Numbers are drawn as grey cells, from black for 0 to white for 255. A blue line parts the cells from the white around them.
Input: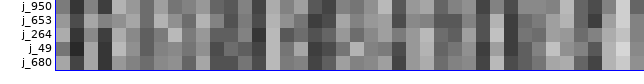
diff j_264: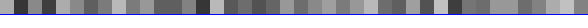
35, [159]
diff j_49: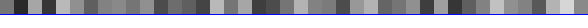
32, [62]
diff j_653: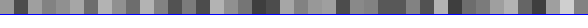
2, [166]
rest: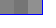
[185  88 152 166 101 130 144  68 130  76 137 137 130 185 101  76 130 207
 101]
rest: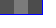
[179 144 117  62  76 166 130 152 159  76 137 130  88  88 130  82 179  62
 109 123 159 179 101  62 159 207 130]

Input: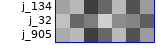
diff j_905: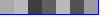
3, [103]
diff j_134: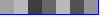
6, [155]

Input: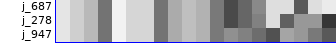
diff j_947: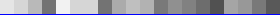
1, [207]
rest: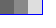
[222  89 222 235]
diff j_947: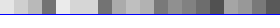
4, [242]

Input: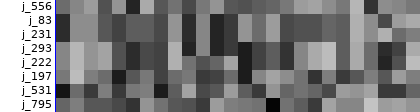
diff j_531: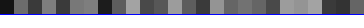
24, [58]
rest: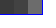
[ 28 134 163 141 114  51 126  58  87 126  87 156 126]
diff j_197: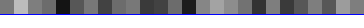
4, [28]
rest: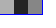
[ 36  58  28  66  93  51 134 170 188  93 170 108  44  66 170]
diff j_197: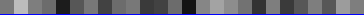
13, [28]
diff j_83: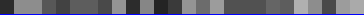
16, [73]
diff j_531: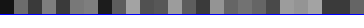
10, [73]

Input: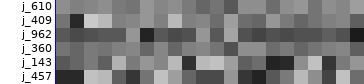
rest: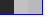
[ 95  54 116 193 158 102  74  74 150  54  35  88 122 185 142  68 193 109]
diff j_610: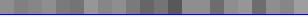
18, [116]
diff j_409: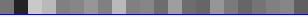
1, [41]
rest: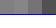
[142 142 109 122 102 116 128 134  95]
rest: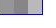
[ 48 185 193 158  95 109  35  41 142 193  54 122 150]
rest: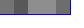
[142 150 116 142 134 158]
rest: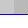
[128 134 150 128 185 128 134 109 158 109 102 150 122 102 116 128 134  95]

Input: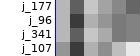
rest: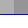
[122 130]
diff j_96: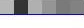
1, [59]
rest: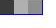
[190 233]

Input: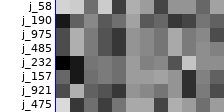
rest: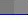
[76]
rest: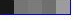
[129 136  83 196 142 142]
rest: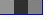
[97]

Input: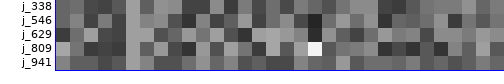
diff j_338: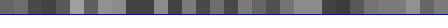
12, [60]
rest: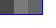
[ 81 116 139 139  67  60  88 116 123 123 145 102 123]
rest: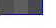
[ 73 131 102  95 152  88 110 110 102 123  88 102  81  95 123 102]
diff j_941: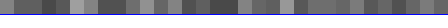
29, [95]

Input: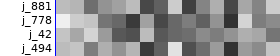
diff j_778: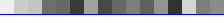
3, [117]
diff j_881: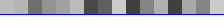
12, [72]
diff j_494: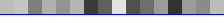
15, [196]
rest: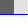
[ 80 110 155  50 155 139 196]
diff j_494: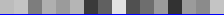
4, [147]
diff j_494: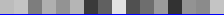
13, [155]

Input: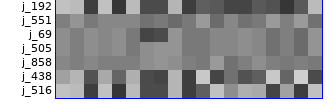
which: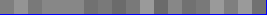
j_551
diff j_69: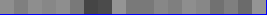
12, [135]
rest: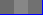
[121 154 127 154 113]
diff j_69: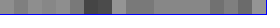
13, [142]
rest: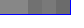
[121 154 107 135 113 121 154 127 154 113]
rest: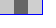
[75]

